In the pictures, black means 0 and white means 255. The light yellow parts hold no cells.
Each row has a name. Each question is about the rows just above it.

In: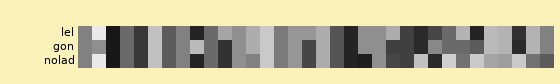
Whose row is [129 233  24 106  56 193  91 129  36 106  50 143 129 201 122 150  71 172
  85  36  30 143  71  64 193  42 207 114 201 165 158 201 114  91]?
nolad
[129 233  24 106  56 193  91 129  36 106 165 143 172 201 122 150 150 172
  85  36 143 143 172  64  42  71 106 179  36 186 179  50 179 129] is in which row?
lel
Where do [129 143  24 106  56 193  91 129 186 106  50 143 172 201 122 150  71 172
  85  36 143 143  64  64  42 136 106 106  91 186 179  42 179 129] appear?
gon

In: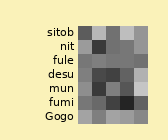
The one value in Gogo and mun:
[127]
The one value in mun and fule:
[127]
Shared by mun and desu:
[127]

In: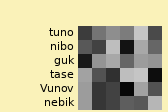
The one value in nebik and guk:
[156]
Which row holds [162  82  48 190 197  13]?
tase
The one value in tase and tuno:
[197]
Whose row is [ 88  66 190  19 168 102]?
nibo
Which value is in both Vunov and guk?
[156]

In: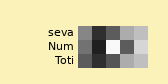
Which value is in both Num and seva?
[92]
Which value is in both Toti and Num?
[92]

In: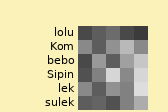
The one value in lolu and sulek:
[93]
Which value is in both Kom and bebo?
[93]
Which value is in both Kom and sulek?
[93]
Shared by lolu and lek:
[93]
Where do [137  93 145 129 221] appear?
lek
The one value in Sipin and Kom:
[137]

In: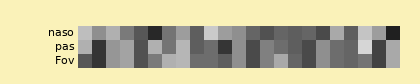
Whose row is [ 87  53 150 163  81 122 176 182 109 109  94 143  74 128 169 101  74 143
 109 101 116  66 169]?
Fov
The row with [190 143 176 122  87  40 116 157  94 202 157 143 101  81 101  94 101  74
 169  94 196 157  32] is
naso
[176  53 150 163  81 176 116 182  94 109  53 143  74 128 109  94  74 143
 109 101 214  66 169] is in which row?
pas

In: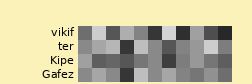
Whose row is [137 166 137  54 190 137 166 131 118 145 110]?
Gafez
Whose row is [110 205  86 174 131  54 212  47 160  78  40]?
vikif

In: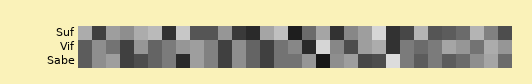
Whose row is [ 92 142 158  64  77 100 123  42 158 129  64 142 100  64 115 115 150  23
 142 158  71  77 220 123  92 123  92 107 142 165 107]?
Sabe
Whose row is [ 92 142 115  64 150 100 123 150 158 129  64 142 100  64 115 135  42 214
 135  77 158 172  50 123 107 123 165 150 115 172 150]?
Vif
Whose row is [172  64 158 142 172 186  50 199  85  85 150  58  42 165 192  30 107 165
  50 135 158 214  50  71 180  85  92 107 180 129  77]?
Suf

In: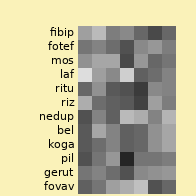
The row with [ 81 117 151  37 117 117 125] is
pil
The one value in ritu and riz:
[89]
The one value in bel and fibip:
[103]
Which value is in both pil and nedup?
[81]
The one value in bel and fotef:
[131]

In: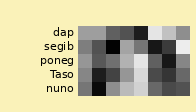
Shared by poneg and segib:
[23]
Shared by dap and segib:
[82]

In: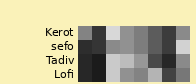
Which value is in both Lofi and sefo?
[145]
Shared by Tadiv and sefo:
[138]
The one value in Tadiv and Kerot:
[138]

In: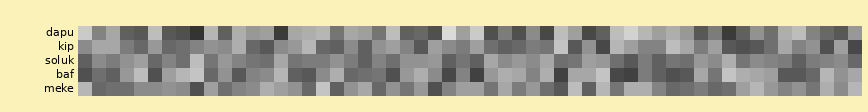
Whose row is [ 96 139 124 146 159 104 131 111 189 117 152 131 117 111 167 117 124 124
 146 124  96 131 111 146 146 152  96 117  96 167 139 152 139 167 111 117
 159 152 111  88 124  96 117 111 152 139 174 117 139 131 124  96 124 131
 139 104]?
soluk
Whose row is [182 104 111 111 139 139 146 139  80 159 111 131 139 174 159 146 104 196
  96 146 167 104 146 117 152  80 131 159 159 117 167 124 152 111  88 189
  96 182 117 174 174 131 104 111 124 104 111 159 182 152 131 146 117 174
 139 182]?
meke
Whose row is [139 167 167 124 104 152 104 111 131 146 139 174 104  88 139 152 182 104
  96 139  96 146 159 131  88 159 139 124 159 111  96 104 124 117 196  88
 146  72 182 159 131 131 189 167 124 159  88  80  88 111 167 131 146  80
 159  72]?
kip
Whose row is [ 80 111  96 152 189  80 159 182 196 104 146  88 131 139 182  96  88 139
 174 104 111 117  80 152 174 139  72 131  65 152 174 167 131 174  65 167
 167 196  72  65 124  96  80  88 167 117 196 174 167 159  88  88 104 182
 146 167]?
baf

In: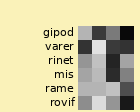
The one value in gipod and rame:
[180]
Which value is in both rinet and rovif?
[149]
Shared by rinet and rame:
[193]
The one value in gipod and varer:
[58]
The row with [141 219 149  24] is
rovif

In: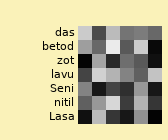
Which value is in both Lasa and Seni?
[23]
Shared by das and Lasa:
[187]
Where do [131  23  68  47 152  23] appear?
Seni
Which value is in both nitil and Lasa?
[54]
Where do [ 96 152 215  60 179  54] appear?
nitil

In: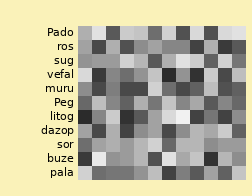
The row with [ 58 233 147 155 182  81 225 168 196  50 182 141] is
buze
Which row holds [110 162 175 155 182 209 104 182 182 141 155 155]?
sor
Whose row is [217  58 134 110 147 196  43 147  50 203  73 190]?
vefal
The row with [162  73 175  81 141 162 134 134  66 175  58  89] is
ros
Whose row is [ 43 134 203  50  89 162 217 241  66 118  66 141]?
litog

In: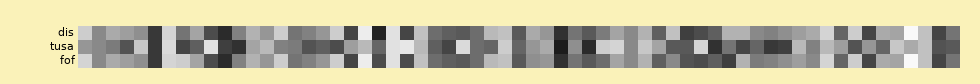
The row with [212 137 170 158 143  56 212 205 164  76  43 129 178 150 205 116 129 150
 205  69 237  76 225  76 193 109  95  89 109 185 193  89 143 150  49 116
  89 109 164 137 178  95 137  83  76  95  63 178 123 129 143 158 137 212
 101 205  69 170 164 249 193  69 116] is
fof

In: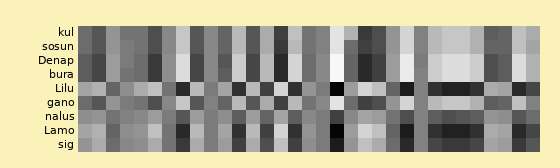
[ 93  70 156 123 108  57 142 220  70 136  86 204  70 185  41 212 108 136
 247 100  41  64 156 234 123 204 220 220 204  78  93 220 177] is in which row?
Denap
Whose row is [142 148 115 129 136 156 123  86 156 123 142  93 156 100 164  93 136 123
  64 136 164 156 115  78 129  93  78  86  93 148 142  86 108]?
nalus

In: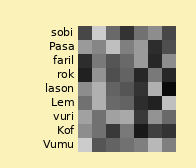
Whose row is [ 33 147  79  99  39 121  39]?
rok
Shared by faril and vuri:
[105]
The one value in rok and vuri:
[147]
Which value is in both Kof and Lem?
[113]
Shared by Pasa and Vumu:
[127]
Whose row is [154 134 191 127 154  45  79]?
Pasa
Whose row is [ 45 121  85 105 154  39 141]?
faril

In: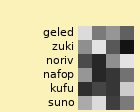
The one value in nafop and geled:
[150]
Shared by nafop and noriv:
[39]
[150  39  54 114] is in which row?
nafop
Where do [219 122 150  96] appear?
geled
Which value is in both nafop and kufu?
[54]
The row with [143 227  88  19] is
zuki

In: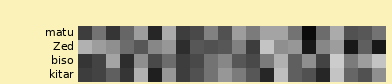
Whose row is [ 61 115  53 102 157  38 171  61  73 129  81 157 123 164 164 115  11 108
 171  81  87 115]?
matu
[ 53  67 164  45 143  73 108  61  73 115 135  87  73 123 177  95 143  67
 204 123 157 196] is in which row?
biso
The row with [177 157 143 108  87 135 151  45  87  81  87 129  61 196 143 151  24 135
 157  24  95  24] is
Zed

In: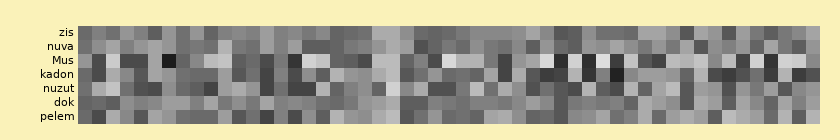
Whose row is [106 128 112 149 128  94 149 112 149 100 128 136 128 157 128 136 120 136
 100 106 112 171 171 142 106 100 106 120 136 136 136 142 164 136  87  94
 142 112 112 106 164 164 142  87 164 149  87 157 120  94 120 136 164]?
zis
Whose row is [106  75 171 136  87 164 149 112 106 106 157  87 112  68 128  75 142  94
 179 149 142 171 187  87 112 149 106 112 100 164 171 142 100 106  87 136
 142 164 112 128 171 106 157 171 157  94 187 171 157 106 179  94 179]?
pelem
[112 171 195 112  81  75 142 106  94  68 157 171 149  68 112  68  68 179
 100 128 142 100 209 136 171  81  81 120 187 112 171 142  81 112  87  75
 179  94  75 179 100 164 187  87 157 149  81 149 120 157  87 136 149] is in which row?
nuzut

